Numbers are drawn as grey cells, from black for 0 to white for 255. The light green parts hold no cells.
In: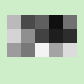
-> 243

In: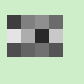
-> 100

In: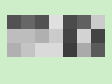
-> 60

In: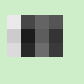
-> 40

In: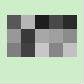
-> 199

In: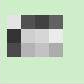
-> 180
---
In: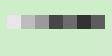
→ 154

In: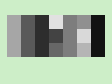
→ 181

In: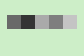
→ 126

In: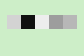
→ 183

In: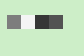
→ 82

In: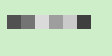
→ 158

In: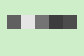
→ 96

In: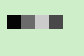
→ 73
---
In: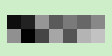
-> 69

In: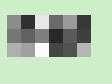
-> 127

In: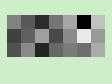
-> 159

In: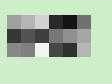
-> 63

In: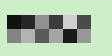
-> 90

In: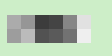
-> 82

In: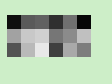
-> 208

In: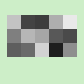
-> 166
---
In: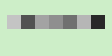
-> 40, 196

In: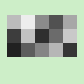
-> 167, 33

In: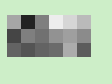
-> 186, 99

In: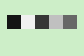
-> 103, 20

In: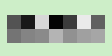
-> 96, 116

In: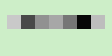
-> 189, 201
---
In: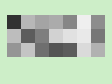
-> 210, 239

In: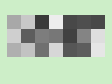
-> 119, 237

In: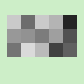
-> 124, 218

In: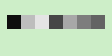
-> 70, 228

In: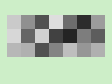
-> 65, 222

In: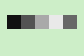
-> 169, 233

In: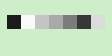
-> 169, 249

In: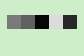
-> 6, 219
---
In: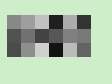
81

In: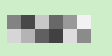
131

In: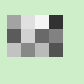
91

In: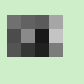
76

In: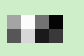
164

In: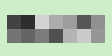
67

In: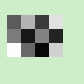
123
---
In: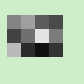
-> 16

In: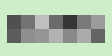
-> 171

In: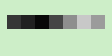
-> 200

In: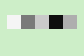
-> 14

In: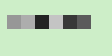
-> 56

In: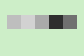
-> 46

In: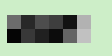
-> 100

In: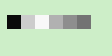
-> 142

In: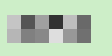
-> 152

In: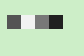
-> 120
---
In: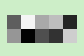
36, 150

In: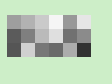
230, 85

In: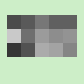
96, 54

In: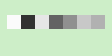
177, 251

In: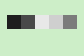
123, 30

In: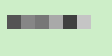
197, 84

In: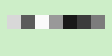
124, 216

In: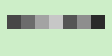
42, 71

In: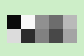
185, 220
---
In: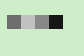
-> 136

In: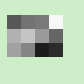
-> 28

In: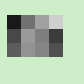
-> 133

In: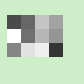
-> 239

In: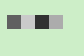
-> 49

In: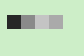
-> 196

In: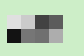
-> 112

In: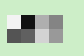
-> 211
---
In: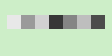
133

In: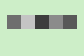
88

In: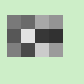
87

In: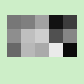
60

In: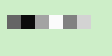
129

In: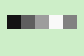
129

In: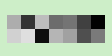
116

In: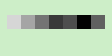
78

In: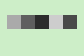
73

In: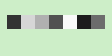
249
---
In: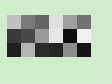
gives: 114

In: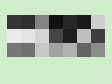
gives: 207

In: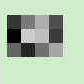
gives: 79

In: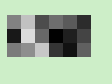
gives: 44

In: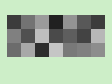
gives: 60

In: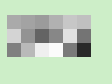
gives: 192

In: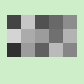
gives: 141
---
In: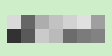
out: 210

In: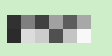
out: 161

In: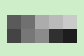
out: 172

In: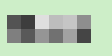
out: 189

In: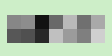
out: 185

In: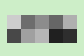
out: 140

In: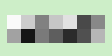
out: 225

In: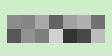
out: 161
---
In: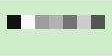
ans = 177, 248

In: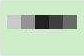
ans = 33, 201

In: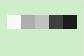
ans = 193, 248

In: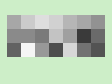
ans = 195, 245

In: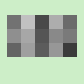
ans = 85, 193

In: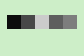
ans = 203, 203
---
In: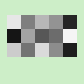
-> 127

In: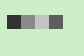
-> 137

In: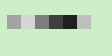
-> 213

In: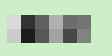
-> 50

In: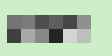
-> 122

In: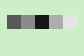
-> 139

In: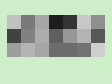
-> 121
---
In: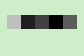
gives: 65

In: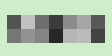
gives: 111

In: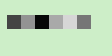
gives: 7

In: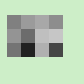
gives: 168

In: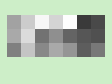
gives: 247

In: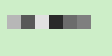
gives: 225
